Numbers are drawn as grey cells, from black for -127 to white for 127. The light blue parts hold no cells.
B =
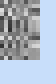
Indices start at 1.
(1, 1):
-10
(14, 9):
24
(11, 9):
45
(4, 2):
-45
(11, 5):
-32
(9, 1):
26
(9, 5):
-13
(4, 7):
79
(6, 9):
40
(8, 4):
28
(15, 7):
-49
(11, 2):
25
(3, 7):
59
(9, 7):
8
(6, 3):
-64
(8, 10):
54
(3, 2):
-8
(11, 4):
21
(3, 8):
-13
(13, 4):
10
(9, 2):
33
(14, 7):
48
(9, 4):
-6
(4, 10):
-7
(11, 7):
2
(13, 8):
27
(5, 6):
-3
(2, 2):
2
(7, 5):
-43
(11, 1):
-18
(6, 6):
40
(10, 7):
59
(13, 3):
8
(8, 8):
42
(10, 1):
93

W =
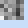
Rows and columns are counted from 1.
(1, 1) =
42
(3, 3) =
69
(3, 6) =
13
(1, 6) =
-12
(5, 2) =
-19
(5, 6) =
-6
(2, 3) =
12
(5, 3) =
23

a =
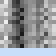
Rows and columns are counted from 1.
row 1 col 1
34
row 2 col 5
-61
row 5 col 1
33
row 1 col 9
12
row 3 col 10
0
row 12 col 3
-14
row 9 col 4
1
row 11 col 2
56
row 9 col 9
49
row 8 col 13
55
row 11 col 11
12
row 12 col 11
48
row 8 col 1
69
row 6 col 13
27
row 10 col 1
13
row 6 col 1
30
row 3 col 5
-38
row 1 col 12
61
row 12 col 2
72
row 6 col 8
16
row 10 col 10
4
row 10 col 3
-19
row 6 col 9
12
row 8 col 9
42
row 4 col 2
101
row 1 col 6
-19
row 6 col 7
12
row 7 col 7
-9
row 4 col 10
-19
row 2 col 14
49
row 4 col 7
-4
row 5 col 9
45
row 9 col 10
7
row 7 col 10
-19
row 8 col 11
32

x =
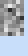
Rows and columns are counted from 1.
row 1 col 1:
14
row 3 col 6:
5
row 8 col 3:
43
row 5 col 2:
25
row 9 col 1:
33
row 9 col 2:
46
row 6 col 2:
52
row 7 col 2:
73
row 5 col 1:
0
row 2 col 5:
5
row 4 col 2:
41
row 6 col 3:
53
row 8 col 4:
41
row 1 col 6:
21
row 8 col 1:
1
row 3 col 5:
49
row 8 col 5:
57
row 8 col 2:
98

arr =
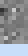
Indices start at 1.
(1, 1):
26
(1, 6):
-5
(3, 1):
-77
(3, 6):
20
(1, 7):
13
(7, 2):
-6
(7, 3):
-4
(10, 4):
-25
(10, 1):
24
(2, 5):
15
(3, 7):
-4
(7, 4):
-4
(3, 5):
-29
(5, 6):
-8
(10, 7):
-2
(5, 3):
20
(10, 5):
11
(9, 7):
10
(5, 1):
16
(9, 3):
2
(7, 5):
-14
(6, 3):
15
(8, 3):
-4
